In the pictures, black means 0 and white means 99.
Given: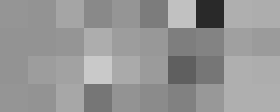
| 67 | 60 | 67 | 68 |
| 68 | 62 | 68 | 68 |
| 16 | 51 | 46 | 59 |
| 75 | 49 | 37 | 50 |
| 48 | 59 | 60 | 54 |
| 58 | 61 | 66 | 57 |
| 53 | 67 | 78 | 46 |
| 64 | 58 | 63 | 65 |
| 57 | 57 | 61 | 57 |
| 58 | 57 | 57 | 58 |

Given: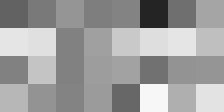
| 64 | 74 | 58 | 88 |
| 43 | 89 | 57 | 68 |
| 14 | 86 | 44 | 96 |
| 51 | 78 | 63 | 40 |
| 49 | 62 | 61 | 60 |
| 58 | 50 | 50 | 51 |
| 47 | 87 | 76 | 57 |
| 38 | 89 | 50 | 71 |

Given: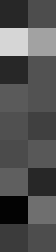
| 30 | 63 | 32 | 32 | 25 | 34 | 15 | 43 | 30 |
| 15 | 83 | 15 | 35 | 31 | 29 | 37 |  1 | 23 |

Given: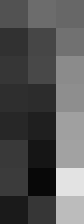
| 40 | 44 | 54 | 55 | 62 | 63 | 88 | 73 |
| 42 | 27 | 28 | 17 | 12 |  8 |  3 | 21 |
| 32 | 19 | 21 | 18 | 15 | 22 | 23 | 10 |

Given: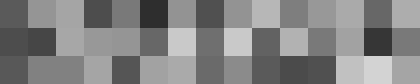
| 67 | 47 | 64 |
| 40 | 21 | 82 |
| 66 | 63 | 75 |
| 59 | 47 | 31 |
| 49 | 69 | 29 |
| 71 | 38 | 35 |
| 57 | 78 | 54 |
| 31 | 43 | 41 |
| 57 | 78 | 66 |
| 18 | 40 | 63 |
| 47 | 58 | 33 |
| 30 | 59 | 64 |
| 64 | 65 | 50 |
| 58 | 27 | 50 |
| 35 | 30 | 34 |

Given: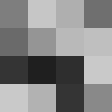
| 43 | 74 | 78 | 53 |
| 68 | 72 | 18 | 20 |
| 77 | 58 | 12 | 69 |
| 49 | 41 | 20 | 78 |

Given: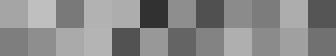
| 33 | 44 |
| 67 | 62 |
| 48 | 54 |
| 54 | 68 |
| 31 | 51 |
| 55 | 39 |
| 19 | 59 |
| 67 | 32 |
| 69 | 70 |
| 47 | 66 |
| 74 | 55 |
| 64 | 49 |
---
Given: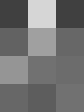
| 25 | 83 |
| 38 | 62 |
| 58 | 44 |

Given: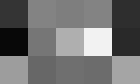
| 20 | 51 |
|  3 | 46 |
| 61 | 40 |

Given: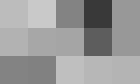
| 73 | 78 |
| 69 | 65 |
| 51 | 50 |

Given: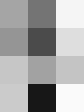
| 64 | 45 |
| 58 | 29 |
| 77 | 63 |

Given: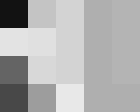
|  7 | 76 |
| 88 | 87 |
| 39 | 84 |

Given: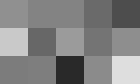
| 56 | 51 |
| 78 | 40 |
| 48 | 49 |
